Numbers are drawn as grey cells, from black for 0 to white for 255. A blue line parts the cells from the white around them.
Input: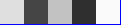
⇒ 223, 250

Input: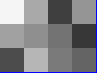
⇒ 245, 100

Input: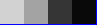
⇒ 210, 9

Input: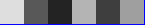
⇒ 222, 159

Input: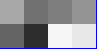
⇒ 168, 232

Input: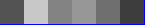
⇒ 83, 61
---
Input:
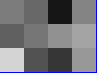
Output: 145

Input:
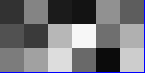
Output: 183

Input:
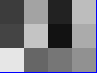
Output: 18

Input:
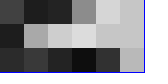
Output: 206

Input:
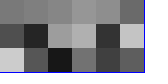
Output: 157

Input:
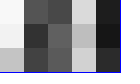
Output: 96

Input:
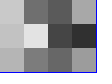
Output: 69

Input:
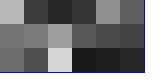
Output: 157
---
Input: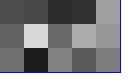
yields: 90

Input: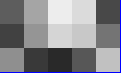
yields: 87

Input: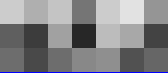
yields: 81

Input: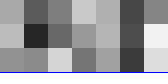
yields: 59

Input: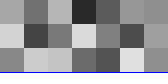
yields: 224

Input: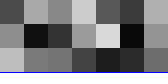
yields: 43

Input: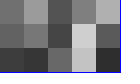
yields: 195
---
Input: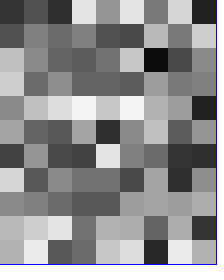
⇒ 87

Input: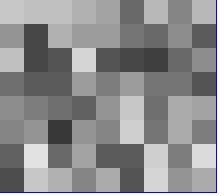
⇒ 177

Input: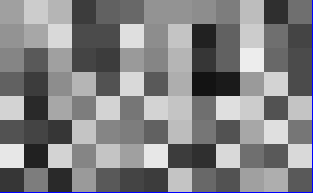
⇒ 41

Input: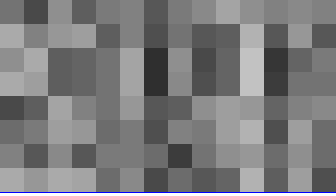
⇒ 170

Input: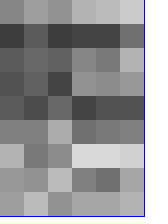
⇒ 146
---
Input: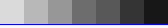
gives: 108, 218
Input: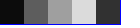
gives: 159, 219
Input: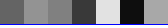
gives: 57, 226
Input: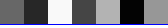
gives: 69, 249
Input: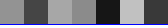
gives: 139, 193
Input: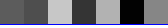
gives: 52, 199
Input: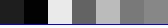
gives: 99, 234
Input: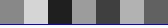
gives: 156, 213
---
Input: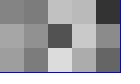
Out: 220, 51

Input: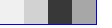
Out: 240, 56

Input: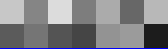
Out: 220, 28

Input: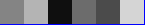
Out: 213, 15

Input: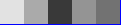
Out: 226, 57

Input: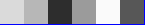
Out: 250, 45

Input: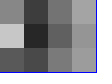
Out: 199, 39
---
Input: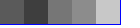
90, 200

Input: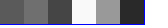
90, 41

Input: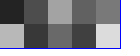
35, 220

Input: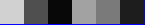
209, 29

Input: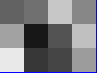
98, 156

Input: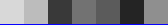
216, 143

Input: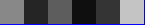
136, 196
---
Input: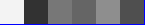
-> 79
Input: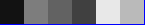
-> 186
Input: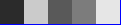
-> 230
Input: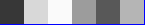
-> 181
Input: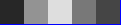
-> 69
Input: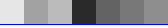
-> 142
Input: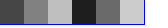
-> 204
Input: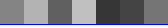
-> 117
